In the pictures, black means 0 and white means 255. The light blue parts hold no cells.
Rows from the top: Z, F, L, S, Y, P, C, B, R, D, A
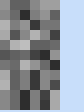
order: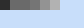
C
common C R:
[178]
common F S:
[136]
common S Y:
[178]

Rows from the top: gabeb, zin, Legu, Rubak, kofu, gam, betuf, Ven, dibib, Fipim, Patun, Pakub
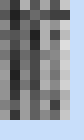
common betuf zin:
[73]
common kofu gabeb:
[176]

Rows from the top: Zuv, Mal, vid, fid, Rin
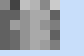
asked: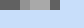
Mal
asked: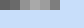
Rin
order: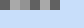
Mal

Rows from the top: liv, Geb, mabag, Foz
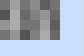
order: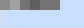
liv
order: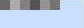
Foz
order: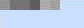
mabag
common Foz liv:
[116]

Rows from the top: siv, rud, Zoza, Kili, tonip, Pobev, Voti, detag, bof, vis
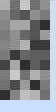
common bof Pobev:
[122]
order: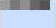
Kili
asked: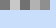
detag
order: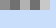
siv
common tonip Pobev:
[57]

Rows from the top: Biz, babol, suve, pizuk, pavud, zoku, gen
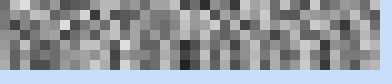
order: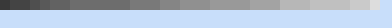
suve
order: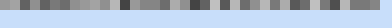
zoku
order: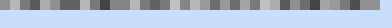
pizuk
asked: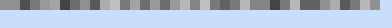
pizuk

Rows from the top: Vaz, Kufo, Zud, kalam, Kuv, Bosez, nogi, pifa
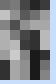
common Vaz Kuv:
[59]
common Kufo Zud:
[144]

